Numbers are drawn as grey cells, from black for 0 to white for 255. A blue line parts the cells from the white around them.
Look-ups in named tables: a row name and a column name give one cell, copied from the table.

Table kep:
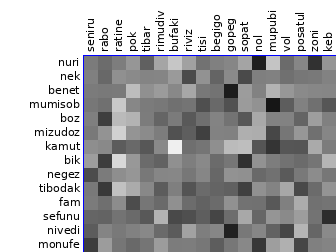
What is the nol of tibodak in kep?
145
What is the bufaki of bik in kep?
144
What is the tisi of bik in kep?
137
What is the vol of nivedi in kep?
70
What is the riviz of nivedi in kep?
162
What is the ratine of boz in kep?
186
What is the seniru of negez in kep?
76
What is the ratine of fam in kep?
140
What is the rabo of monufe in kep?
156
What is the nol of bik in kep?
146
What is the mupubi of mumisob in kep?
22
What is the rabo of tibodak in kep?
57
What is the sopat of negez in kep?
144
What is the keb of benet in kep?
134
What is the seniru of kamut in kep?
142

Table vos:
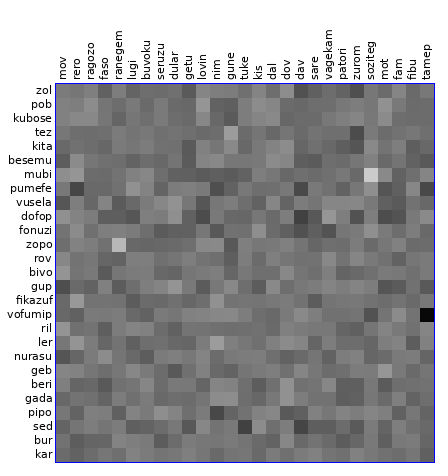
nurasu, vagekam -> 98
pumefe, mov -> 120
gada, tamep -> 110
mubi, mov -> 142
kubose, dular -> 109
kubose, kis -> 133
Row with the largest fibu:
pumefe

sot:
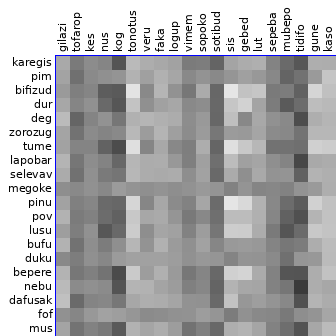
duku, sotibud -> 149
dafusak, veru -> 174
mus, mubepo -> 110
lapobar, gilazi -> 180
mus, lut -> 165
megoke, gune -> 154
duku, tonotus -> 161
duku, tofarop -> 125
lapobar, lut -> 165
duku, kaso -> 187
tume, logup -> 136
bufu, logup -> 155
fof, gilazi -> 145
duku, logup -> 157
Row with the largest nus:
fof

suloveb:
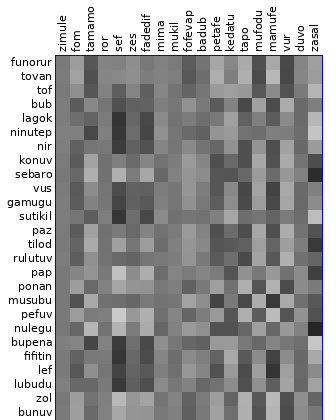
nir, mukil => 117
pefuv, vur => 84
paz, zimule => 123
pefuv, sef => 202
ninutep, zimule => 128
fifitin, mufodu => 139
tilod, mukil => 128
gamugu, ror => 118
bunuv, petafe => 161
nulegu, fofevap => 153
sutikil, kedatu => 166
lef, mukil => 111
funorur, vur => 73
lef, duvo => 105

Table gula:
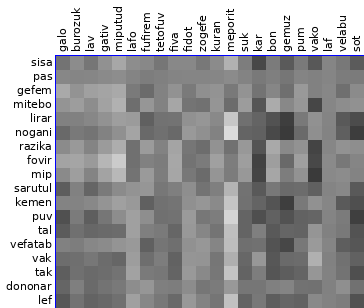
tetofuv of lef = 120
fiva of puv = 114
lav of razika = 132
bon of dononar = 128
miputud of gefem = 169
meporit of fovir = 125
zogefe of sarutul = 115
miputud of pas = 141
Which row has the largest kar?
vak

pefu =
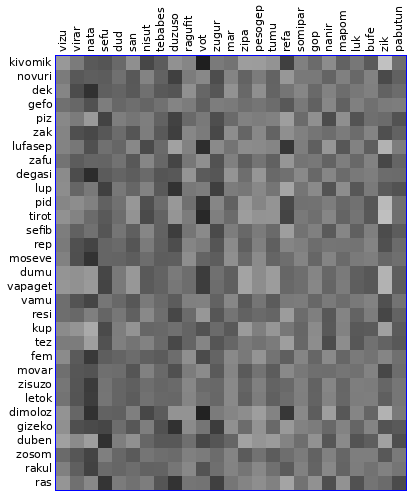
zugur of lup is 63
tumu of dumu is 156
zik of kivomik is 193
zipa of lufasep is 140
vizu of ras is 149
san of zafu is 88
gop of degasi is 104

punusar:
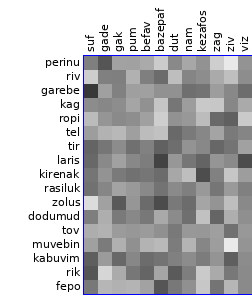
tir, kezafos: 136
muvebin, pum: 144
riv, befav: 127
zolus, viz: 137
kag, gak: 141
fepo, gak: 177
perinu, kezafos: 146
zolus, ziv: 190
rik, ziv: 120
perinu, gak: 162
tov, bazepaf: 144
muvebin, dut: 124

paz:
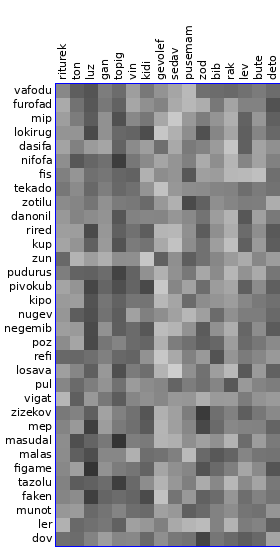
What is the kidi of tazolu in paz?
141
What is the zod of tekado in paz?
139
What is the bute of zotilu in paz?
126
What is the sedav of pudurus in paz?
145
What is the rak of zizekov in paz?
129
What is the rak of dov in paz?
106
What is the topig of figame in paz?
124
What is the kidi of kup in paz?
115
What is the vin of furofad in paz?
166
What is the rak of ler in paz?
179
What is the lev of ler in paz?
124
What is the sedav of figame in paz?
144
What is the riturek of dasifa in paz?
163
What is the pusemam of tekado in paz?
141
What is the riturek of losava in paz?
159
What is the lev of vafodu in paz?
113
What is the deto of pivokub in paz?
95
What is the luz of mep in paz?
63
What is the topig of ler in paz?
97
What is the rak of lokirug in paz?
165

